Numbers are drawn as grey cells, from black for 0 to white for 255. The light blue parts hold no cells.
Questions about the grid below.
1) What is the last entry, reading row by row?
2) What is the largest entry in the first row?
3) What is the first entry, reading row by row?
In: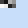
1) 92
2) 179
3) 64

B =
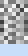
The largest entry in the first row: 231
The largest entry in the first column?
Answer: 245
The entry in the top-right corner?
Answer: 152
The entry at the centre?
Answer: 182
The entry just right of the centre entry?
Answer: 152
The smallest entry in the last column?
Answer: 79
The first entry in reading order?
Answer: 152
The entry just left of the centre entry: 218
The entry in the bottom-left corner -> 152
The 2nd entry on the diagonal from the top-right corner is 206
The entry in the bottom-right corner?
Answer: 139
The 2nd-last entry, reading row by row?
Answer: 182

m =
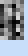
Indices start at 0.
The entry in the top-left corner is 189
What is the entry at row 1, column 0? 32
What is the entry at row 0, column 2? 173
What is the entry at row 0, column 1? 173
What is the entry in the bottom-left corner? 201
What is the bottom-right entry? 86
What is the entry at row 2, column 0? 46

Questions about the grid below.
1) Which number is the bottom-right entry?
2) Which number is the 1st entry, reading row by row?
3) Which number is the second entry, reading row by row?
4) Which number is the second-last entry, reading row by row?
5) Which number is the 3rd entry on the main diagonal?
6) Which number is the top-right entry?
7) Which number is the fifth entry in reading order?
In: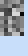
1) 44
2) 161
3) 101
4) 190
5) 57
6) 86
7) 161

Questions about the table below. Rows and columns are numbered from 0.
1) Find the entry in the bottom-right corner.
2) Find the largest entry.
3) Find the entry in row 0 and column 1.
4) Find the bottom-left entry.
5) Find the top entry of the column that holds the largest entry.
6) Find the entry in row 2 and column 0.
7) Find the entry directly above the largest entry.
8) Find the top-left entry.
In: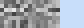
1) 191
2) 231
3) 109
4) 109
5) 95
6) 79
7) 109
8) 152
